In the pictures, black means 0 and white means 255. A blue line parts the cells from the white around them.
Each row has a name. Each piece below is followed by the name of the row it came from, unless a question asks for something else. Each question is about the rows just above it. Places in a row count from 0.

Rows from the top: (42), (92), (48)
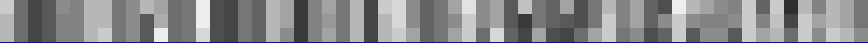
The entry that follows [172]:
[109]
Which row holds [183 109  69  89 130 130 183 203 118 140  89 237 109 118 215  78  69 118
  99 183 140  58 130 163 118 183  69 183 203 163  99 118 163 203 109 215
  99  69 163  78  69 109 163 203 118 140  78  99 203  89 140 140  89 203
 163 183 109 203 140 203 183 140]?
(48)
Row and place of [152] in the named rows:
(92), 23
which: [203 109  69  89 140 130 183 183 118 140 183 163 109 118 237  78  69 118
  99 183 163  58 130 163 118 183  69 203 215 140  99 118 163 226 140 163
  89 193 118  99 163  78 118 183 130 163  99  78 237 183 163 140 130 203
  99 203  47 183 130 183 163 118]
(42)
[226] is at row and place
(42), 33
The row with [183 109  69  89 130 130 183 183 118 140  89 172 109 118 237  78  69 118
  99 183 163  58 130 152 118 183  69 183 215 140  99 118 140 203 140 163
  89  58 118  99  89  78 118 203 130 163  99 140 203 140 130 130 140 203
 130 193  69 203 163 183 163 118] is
(92)

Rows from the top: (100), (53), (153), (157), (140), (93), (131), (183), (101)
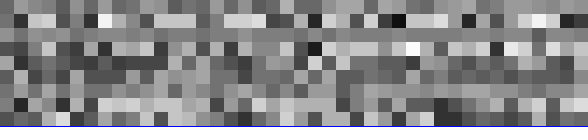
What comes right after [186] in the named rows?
[145]
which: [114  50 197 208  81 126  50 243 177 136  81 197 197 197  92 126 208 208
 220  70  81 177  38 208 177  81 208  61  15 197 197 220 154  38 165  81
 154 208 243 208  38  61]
(53)

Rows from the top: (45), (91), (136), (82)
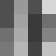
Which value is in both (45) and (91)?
[79]
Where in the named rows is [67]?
(82), 2
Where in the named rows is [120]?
(82), 0

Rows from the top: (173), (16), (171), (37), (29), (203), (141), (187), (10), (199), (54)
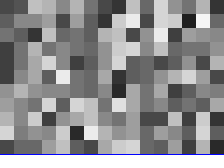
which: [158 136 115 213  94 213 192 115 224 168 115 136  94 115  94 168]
(187)
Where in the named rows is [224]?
(187), 8
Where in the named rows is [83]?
(173), 1
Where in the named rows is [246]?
(16), 14
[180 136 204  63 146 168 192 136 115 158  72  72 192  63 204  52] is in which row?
(10)
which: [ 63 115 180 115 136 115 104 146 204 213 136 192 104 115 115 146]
(37)

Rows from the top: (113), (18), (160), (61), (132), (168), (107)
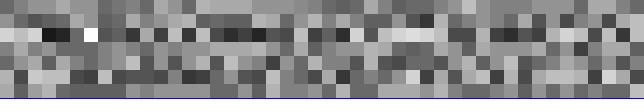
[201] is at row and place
(168), 2
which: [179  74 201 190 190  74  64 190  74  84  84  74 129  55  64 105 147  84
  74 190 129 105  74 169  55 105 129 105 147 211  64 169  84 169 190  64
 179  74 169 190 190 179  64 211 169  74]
(168)
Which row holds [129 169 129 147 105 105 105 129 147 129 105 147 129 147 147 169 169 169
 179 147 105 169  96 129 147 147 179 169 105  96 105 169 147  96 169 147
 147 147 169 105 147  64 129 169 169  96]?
(61)
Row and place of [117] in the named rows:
(113), 8
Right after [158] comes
[179]
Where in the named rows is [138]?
(113), 21
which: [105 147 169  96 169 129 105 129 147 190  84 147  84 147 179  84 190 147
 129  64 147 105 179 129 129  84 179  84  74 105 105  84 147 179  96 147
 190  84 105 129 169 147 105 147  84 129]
(132)

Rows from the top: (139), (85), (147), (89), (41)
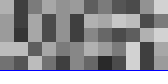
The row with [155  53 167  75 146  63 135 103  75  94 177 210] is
(147)
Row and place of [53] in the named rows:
(147), 1
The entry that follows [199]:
[188]

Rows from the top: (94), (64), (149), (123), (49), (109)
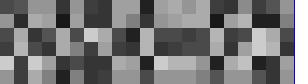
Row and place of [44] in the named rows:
(64), 1
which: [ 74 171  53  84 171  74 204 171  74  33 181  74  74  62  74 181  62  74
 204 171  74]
(149)
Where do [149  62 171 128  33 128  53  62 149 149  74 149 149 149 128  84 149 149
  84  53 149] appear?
(109)
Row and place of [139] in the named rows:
(94), 17
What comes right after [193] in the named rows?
[33]
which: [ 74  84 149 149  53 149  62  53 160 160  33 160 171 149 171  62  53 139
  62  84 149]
(94)

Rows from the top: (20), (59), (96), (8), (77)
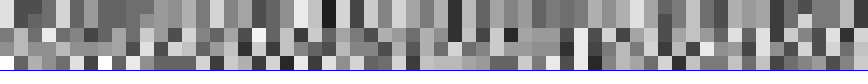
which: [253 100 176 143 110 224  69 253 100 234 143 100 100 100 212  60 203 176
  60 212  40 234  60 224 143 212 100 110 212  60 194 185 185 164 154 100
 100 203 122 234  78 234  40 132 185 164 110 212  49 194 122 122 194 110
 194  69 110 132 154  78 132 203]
(77)
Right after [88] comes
[176]

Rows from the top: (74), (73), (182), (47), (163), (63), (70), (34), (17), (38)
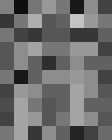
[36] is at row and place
(38), 5
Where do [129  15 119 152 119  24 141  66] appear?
(74)
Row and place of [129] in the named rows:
(74), 0
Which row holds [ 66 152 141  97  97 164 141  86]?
(70)
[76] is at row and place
(34), 0
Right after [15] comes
[119]

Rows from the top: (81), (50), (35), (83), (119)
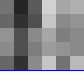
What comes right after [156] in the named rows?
[147]
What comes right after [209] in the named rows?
[166]
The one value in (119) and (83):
[138]
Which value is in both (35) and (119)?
[138]

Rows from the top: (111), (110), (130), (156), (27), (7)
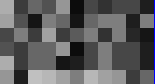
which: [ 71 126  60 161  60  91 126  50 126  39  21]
(130)
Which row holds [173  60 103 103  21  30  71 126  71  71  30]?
(27)
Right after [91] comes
[126]
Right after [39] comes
[21]

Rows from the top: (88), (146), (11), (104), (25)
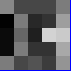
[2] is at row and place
(146), 0
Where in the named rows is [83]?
(25), 2
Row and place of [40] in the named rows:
(146), 2
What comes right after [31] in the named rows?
[211]
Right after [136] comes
[71]
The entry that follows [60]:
[148]

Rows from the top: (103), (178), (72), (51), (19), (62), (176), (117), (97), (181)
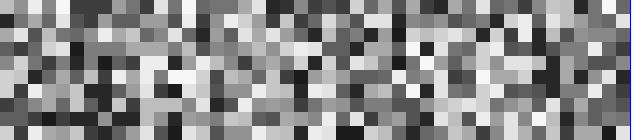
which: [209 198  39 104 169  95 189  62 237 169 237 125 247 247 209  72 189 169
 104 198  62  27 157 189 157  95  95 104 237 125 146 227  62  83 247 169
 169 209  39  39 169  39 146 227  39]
(62)
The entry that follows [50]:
[136]
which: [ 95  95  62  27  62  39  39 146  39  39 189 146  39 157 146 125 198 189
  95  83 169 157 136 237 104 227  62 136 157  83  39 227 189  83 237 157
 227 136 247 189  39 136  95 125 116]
(97)
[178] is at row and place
(181), 37
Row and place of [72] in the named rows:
(62), 15
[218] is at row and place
(178), 23

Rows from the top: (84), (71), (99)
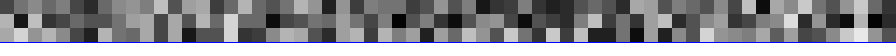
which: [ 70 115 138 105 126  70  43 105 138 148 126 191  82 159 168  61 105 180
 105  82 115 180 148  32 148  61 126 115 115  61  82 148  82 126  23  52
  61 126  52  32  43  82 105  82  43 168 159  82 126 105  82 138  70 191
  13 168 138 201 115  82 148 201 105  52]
(84)
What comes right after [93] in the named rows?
[159]

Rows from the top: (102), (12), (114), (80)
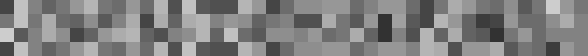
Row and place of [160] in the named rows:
(12), 28
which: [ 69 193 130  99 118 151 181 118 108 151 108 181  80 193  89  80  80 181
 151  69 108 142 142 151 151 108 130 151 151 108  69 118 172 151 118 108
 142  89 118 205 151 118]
(102)

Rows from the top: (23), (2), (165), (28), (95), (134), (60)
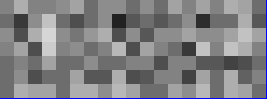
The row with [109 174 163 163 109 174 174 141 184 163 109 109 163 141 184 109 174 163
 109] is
(60)
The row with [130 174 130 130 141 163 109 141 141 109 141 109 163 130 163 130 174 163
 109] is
(23)
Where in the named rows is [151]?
(165), 6
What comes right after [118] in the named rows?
[151]
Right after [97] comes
[130]

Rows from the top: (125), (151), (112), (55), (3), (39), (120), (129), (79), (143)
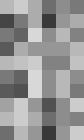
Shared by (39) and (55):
[184]
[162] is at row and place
(129), 0

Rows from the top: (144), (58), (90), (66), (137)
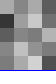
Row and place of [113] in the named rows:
(58), 3
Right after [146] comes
[124]
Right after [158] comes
[201]

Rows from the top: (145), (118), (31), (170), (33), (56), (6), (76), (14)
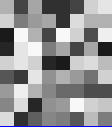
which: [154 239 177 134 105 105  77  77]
(6)
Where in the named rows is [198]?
(76), 7
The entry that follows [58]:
[229]

